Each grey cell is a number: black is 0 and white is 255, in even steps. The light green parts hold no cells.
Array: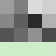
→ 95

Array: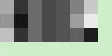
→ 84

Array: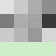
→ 172

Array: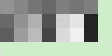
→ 209

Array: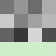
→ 130

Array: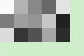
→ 148

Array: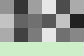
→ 88

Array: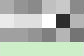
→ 255
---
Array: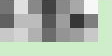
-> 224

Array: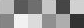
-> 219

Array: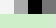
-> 170

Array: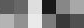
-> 222

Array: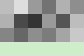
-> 201

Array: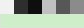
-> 192
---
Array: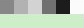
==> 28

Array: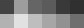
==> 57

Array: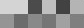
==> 66

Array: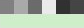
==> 49

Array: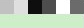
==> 255

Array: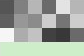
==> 227

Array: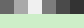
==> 74
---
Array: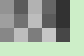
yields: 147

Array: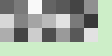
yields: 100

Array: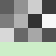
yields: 94

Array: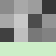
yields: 139

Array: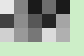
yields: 231

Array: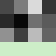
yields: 72

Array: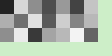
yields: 35

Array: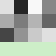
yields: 224

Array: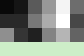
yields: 9
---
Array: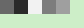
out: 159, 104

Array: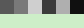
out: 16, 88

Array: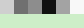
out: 248, 207

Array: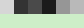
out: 185, 214

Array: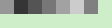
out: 128, 150

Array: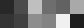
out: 169, 52

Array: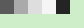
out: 36, 90

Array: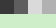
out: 177, 56
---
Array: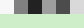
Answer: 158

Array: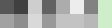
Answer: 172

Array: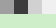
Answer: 60

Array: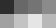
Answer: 104

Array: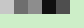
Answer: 141

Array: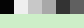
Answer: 168

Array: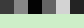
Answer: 100
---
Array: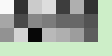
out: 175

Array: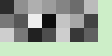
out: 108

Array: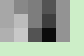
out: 83

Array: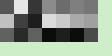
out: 127

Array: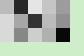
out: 197

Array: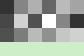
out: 186

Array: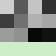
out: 196

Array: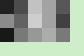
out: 163

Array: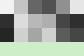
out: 144
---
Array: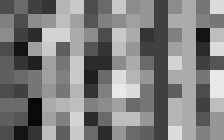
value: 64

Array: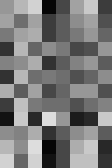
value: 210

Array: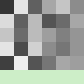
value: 96

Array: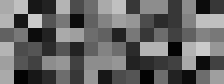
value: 23

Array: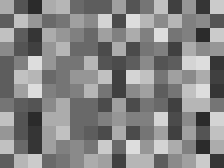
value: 43
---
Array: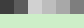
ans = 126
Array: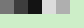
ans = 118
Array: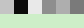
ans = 142
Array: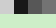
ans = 115
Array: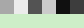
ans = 83
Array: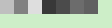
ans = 96
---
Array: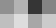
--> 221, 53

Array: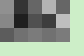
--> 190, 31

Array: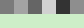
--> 209, 51

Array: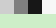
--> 247, 23

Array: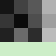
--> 187, 11

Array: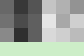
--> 229, 47

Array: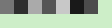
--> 200, 25
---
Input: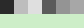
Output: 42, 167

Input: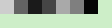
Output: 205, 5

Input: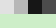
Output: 225, 75

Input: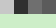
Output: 199, 91

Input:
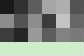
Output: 26, 121

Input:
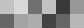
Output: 194, 183

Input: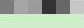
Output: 124, 199
